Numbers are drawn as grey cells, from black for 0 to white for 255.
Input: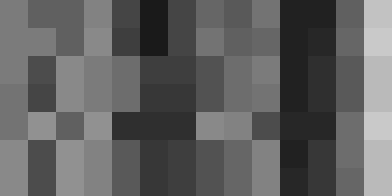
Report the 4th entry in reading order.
130
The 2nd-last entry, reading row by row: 102
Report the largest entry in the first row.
194
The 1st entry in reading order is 123
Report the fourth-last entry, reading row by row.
39
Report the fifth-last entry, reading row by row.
130
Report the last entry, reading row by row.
186
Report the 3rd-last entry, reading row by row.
55
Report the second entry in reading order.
96
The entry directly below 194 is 201
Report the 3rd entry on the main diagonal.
137
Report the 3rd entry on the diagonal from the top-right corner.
47
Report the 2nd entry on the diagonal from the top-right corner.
102
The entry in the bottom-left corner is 137
